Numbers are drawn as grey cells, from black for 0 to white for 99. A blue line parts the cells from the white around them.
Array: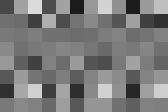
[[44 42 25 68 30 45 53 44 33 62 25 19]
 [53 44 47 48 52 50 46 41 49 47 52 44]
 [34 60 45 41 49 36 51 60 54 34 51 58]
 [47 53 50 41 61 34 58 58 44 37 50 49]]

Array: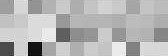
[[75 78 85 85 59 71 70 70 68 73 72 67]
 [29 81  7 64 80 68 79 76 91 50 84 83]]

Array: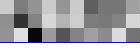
[[56 19 51 83 70 80 48 47 51 83]]

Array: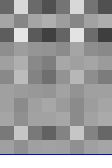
[[64 52 64 68 61 52 63 67]
 [55 61 58 57 54 64 55 53]
 [53 73 51 43 57 71 55 48]
 [62 54 62 65 60 54 61 64]
 [47 77 47 38 51 77 51 40]]

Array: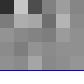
[[48 67 65 43 70 54]
 [54 49 57 54 56 56]]

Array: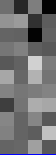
[[57 60 19 36]
 [46 50 37 34]
 [65 40 69 45]
 [24 45 67 65]
 [50 39 36 75]]

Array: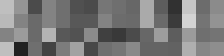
[[72 51 41 51 43 34 34 51 42 41 66 41 23 82 45 57]
 [74 13 43 26 48 63 28 43 46 53 39 39 38 68 52 55]]
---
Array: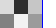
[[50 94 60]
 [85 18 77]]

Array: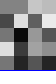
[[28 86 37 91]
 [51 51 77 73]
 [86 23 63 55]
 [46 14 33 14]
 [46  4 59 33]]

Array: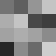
[[67 76 28 24]
 [63 67 63 54]
 [15 54 41 80]
 [45 37 58 76]]

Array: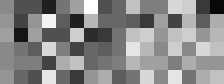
[[53 49 49 26 67 75 40 45 49 71 62 62 49 67 58 58]
 [53 45 36 84 49 26 40 36 45 89 71 53 80 53 84 75]
 [58 40 31 89 40 22 58 67 36 45 84 53 89 45 67 75]
 [53 31 31 12 45 62 99 31 40 75 49 49 84 80 22  3]
 [58 26 58 94 36 12 71 40 40 36 22 62 26 71 36 67]
 [62  8 62 31 31 80 17 22 45 75 80 58 75 80 58 71]]

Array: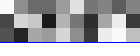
[[27 83 78 10 70 46 18 65 92 22]
 [97 55 41 41 60 87 46 51 36 51]
 [32 14 65 60 83 55 22 92 97 74]]

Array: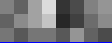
[[38 54 63 76 15 25 42 54]
 [50 38 63 85 20 29 50 58]
 [46 34 46 46 34 58 38 29]]
